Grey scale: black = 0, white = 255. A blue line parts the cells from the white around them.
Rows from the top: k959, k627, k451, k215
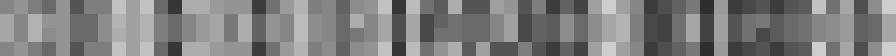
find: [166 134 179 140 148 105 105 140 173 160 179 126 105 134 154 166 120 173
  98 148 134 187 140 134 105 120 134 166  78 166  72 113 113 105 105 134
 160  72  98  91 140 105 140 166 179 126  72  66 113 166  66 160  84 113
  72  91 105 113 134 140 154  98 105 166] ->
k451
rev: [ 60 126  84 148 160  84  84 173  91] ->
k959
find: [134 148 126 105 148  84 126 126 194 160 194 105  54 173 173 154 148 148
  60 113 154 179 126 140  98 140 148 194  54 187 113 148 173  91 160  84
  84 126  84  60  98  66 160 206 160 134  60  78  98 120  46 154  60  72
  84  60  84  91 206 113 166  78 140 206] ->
k215

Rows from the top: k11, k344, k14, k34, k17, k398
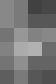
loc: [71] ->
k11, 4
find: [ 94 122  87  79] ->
k398

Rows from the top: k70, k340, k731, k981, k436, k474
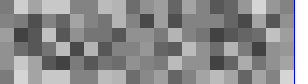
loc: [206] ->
k70, 2
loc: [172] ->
k436, 18
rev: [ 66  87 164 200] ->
k436
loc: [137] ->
k474, 11
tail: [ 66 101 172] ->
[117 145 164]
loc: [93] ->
k981, 13
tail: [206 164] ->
[200 200 131 131 187 180 109 145 158 101 164 131  87 101 151 213 151 131]

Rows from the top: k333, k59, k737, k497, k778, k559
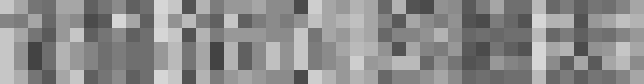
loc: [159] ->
k778, 28
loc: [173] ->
k559, 2
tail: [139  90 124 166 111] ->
[111 186 104 124  96 117 111 132 166]
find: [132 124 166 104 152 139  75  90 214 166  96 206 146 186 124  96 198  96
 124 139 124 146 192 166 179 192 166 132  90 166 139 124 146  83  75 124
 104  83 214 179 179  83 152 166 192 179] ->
k59
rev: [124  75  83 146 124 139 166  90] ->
k59

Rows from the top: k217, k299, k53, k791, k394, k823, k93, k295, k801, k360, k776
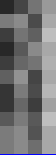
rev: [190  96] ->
k53
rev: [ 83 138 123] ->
k360
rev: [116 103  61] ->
k394
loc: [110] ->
k776, 3
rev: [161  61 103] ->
k295

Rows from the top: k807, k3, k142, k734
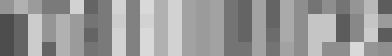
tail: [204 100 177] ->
[155 116 122 210 129 217 177 210 162 155 162 116 116 162 116 162 142 197
 142 142 217 149 142]
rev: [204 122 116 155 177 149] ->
k3
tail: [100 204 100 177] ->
[155 116 122 210 129 217 177 210 162 155 162 116 116 162 116 162 142 197
 142 142 217 149 142]
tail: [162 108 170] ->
[142 197 197  92 136 204  92]
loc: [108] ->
k142, 20
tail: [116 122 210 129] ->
[217 177 210 162 155 162 116 116 162 116 162 142 197 142 142 217 149 142]
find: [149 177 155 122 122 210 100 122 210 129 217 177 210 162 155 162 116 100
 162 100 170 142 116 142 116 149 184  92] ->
k807

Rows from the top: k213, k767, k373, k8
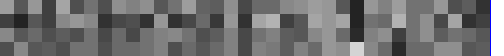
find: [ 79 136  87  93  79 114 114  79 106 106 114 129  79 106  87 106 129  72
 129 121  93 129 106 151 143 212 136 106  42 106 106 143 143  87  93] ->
k8
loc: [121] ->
k8, 20
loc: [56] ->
k767, 16
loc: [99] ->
k213, 15
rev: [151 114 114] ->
k213
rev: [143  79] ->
k213

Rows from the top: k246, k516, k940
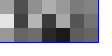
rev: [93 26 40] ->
k940
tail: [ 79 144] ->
[174 152 123 131]
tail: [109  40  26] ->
[ 93 101]
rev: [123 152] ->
k246

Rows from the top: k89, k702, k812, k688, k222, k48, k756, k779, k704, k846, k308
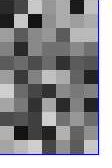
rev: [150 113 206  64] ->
k704
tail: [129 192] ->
[171  99  34]

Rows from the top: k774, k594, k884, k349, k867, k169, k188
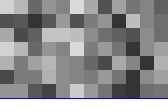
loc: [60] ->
k188, 9
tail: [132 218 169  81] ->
[161 116 132  96]
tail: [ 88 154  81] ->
[124 148  52 189 132 110]
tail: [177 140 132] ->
[124 154 116  52 140 161]
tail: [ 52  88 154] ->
[ 81 124 148  52 189 132 110]
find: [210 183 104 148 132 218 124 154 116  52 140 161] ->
k349

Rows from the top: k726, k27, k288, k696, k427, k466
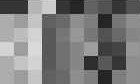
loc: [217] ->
k696, 3
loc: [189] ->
k288, 2
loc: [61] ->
k696, 8
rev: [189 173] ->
k288
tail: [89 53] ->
[142]
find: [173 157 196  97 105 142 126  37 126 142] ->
k466

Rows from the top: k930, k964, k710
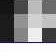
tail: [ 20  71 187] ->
[105]
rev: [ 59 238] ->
k710
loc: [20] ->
k930, 1

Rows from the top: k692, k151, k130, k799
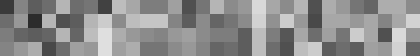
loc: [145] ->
k151, 20
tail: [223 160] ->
[173 117 117 139 152 132 101 109  93 189 109  80 189 204  93 109  93 160
 152 210 101]
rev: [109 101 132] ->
k799
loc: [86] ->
k130, 21

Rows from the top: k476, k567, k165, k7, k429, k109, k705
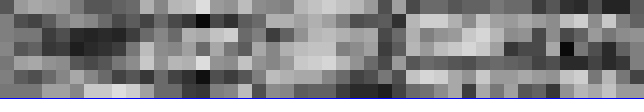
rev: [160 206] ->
k705
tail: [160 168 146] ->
[140  86  73  86 119 140 200 146 182 176 221 146 140 194 146 134 154 200
 206 214 182 146 106  73 154  86 106  98  86  79  98 106  98  92  67  79
  42  42  67  42  55 127]
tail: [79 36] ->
[36 92]
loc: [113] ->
k705, 31
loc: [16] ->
k109, 15

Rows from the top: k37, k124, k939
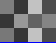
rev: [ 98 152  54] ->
k124
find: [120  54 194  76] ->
k939
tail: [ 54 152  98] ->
[133]
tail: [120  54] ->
[194  76]
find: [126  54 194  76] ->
k37

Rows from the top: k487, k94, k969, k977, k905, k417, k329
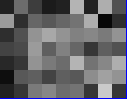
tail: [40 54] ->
[147 122 108 180 115 135 174]
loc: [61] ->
k487, 3
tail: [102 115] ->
[174   8  46]

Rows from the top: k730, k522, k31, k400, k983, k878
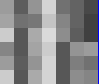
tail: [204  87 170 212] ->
[ 87 141 133]
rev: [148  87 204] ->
k400

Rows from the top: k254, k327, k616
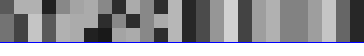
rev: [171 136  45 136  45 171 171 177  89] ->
k327
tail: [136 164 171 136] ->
[ 45 171 136  45 183  39  75 150 210  67 158 177 130 130 158 197 102  39]
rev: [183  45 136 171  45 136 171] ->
k254
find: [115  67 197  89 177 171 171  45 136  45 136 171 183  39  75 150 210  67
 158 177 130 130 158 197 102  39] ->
k327

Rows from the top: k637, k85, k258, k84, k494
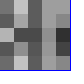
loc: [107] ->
k494, 1
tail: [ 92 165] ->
[ 92 158 135]
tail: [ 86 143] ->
[ 86 151  67]
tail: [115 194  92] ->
[158 158]
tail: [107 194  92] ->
[158 135]
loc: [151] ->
k84, 4

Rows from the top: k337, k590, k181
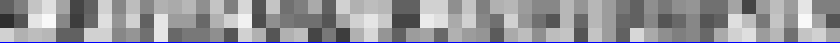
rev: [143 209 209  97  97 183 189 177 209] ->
k337
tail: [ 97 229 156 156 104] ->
[177 209 241  77 143 120 112 112  85 164 209 229 202  69  69 235 223 170
 209 135 112 209 149 112  85 183 104 183 156 104  97 135  85 104 135  85
  97 223 189 120 196 143 248 164  85]
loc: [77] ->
k590, 19
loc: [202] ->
k590, 28
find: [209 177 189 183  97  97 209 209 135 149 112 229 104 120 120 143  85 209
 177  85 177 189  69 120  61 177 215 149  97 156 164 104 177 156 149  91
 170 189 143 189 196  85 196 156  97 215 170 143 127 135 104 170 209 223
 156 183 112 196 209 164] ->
k181
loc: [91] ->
k181, 36

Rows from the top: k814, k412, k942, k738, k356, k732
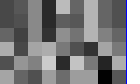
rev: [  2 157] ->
k732
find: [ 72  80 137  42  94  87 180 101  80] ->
k412
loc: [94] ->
k412, 5
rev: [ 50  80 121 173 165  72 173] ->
k738
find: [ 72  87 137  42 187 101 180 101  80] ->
k814

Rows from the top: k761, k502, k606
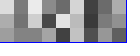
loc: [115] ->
k502, 2
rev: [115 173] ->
k502

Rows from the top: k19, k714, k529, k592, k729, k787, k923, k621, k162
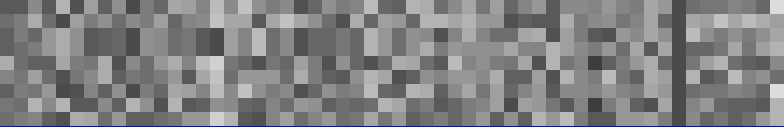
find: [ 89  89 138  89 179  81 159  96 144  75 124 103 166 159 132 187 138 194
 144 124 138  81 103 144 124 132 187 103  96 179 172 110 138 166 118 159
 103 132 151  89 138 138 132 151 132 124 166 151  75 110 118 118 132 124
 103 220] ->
k19
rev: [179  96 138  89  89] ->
k621

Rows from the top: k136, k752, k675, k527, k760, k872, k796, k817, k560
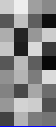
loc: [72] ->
k796, 2
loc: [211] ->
k817, 2

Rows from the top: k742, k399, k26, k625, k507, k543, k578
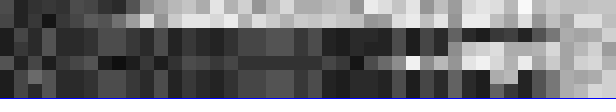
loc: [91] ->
k399, 7
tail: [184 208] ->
[156]
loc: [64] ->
k26, 37
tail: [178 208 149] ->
[184 215 172 172 184 190 149 235 221 196 228 149 190 156 215 228 221 184
 249 184 202 190 190 196 196]
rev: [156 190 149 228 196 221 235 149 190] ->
k742
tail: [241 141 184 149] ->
[228 241 215 178 235 164 202 164 208 215 178]
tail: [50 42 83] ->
[141 164 184 196 172 228 178 208 149 184 215 172 172 184 190 149 235 221
 196 228 149 190 156 215 228 221 184 249 184 202 190 190 196 196]

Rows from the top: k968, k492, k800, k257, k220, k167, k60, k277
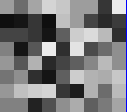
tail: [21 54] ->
[ 15 192 157  68  41  60]
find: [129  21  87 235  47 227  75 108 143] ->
k257
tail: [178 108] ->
[186]
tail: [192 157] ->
[68 41 60]
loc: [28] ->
k60, 6
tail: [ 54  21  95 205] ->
[219 186  47]

